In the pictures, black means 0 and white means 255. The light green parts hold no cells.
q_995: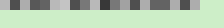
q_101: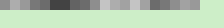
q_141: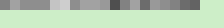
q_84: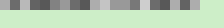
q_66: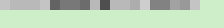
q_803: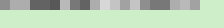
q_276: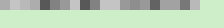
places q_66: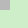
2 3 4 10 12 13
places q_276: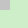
2 8 11 12
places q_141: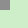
3 4 5 8 17
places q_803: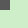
6

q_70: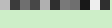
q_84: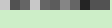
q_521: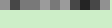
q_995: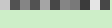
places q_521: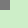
3 4 6
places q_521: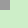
5 7
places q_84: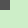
2 10 11
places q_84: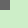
3 5 8
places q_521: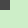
2 8 10
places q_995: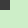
9
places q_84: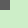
6

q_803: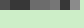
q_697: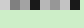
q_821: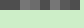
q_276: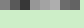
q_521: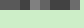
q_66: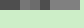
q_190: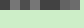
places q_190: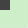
1 5 6
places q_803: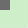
4 5
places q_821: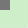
3 6
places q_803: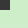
2 3 7
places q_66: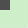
1 2 5

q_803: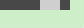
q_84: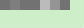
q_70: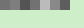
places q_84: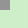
6
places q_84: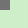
1 3 4 7
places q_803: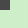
1 2 3 4 7
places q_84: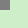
2

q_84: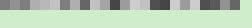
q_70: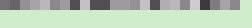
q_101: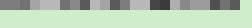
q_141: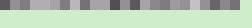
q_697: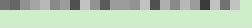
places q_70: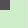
8 10 11 16
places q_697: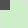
8 16
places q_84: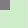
1 3 7

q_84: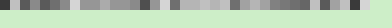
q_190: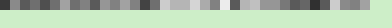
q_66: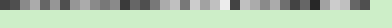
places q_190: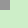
11 27 28
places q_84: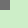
6 18 24 30
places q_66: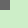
5 14 31 36
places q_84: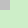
2 21 23 32 35

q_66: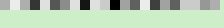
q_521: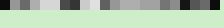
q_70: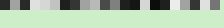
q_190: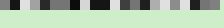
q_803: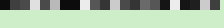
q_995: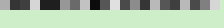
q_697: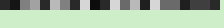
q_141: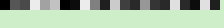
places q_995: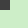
3 18
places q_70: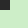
1 3
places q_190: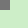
6 7 14 21

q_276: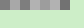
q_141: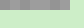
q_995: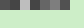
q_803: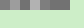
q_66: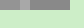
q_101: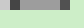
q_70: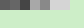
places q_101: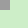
3 4 5 6
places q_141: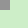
1 3 6

